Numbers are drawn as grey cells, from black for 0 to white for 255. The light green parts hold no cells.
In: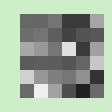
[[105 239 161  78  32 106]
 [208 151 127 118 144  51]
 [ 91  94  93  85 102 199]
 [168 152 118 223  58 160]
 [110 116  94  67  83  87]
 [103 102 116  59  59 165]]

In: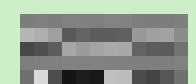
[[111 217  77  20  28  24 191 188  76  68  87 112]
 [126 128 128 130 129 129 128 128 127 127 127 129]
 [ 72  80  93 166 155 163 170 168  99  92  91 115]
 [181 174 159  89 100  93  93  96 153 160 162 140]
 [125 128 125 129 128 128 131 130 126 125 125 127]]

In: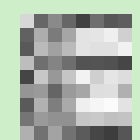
[[176 114 163 114  91  70  61  86]
 [117 154 145 145 198 201 192 195]
 [ 90 177 126 170 239 246 251 227]
 [149 154 101 154 166 222 223 176]
 [ 69 199 152 197 242 207 229 221]
 [189 111 132 110  83  84  81  70]
 [ 89 186 161 186 227 224 224 241]
 [ 97 173 123 166 227 229 239 208]
 [215 102 138 102  65 110  87  94]]

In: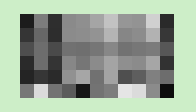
[[119 219 115  91  23 115 125 229 219 139  13]
 [ 36  54  42 145 166 113 163  79  94 128 109]
 [ 42 109  52 135 118 139 164 143 139 166  50]
 [ 78 109  74 113 111 118 135 114 119 123  87]
 [ 53 103  45 139 141 147 180 134 140 178  55]
 [ 28 124  46 138 143 165 194 150 147 208  42]]

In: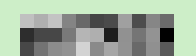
[[ 71 115 140 146 211 138 166 146 105 144  89]
 [ 45  71  71 121 181 175  29 145 117 147   1]
 [192 175 195 132 104  69  75 160  77 134 107]]

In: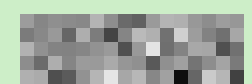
[[176 171  79  91 146 181 229 167 183 135 161  14 102 202 182  65]
 [141 107 174 133 155 154 170 150 144  89 144 160 116 141 164 122]
 [178 145 131 130 134 146 154  80 153 228 111 131 168 166  80 113]
 [123 136 153 102 174 124  68 133 186 176 113 208 157 130 112 167]
 [156 134 143 139 136 180 142 106  97 154 180 176 152 141 157 151]]

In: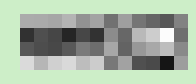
[[218 182 208 217 189 204 120 162  80  74  21 157]
 [ 87  77  72  89 122 109 167  99 152 168 189 137]
 [ 49  79  70  37  71  50 140 103 185 205 252 111]
 [171 170 166 180 146 163 113 159 117 101  87 130]]
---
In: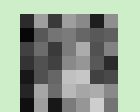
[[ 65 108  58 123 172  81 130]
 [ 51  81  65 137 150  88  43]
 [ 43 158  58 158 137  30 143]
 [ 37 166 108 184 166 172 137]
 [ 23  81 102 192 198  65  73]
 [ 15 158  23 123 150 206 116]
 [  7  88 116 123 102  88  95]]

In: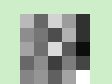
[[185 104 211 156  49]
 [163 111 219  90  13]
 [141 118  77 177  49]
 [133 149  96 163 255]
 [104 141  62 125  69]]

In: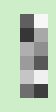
[[197 240]
 [175 143]
 [155  88]
 [110  62]
 [ 95 247]
 [ 54 168]]

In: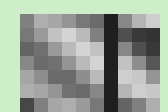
[[174 166 148 113 107 135  31 180 206 200]
 [166 142 107 107 142 186  31 206 200 148]
 [135 107 113 148 186 212  31 194 142  87]
 [128 174 166 148 120 107  31 135 180 206]
 [120 154 194 212 186 128  31  79  57  51]
 [100 113 154 186 212 194  31 135  79  57]
 [ 71 128 166 174 154 120  31 100 128 174]]

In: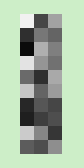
[[241  70 162]
 [227 149 113]
 [203 134  54]
 [197 100 155]
 [106  47 169]
 [ 92  78 142]
 [ 47 119 100]
 [ 39  86  70]
 [ 31  62  78]
 [ 11 175 127]]

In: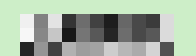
[[247 135 198  23 117  88  37 109  73  88 219]
 [240 129 227  52 109  65  29 103  73  59 219]
 [ 37 149  65 177 157 163 205 183 171 212  81]]

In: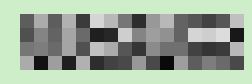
[[171  18 158  31 177  45  66  73 152  73  10 158  93 125 106  73]
 [118 125 106 165  80 192 171  86  53 139 112 112  66  53  59 184]
 [ 93 171  93 177  59 213 184 118  45 152 184  99  86  66  86 192]
 [ 80 132  99 165 106  31  39 206 132 158 145  99 213 206 220  24]]
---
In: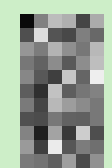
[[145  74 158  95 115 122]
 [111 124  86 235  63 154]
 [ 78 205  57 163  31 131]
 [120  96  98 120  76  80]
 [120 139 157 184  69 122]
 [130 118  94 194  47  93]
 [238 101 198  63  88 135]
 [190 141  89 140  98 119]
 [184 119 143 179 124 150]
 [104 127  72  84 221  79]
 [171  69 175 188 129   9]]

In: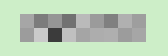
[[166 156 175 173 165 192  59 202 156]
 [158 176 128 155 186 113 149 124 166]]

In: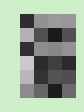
[[106  29 102 139]
 [ 79  83  51 183]
 [ 43  63  43 201]
 [146 136 142  48]
 [ 81  26  80 178]
 [152 154 145  46]]

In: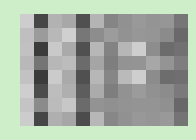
[[116 153 149 152 145 135 183  76 166 175  70 204]
 [104 144 148 148 147 144 147 107 199 187 139 196]
 [122 140 145 155 146 126 171  93 175 189  76 206]
 [111 109 140 206 186 134 183  80 170 203  59 194]
 [126 148 167 148 147 126 165 107 188 183 117 184]
 [113 108 141 206 182 131 183  80 170 201  59 193]
 [105 139 149 151 146 156 141 119 208 184 155 191]
 [118 150 148 153 145 133 180  80 168 178  71 205]]

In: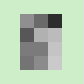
[[202 139 116]
 [196 123 123]
 [187 177  87]
 [ 45 106 143]]

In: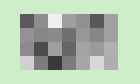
[[174 215 167 123  58 124 208]
 [176 155 163 101 158  77 139]
 [160 134 151 112 138 134 146]
 [160  88 144 158 239 142  90]]

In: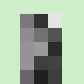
[[ 61  32 102]
 [ 66  63 148]
 [ 42 154 148]
 [ 82 113 140]
 [228  50 121]]
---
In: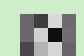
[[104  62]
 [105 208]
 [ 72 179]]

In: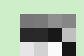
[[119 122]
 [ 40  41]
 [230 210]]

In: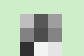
[[190  88]
 [130  77]
 [ 48 243]]

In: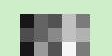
[[ 23 100]
 [ 77 100]
 [ 23 154]]

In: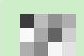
[[ 60 188]
 [249 168]
 [174 138]]

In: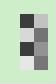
[[ 60 194]
 [216 116]
 [ 60 147]]

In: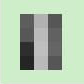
[[ 93 177]
 [ 87 186]
 [ 46 191]]
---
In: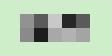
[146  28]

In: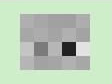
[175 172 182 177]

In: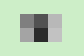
[127  43]

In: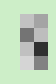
[194 189]

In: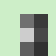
[112  72]

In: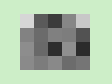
[214 107  45 108]

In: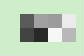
[90 40]

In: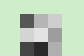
[ 86 227 175]

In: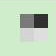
[122 222]
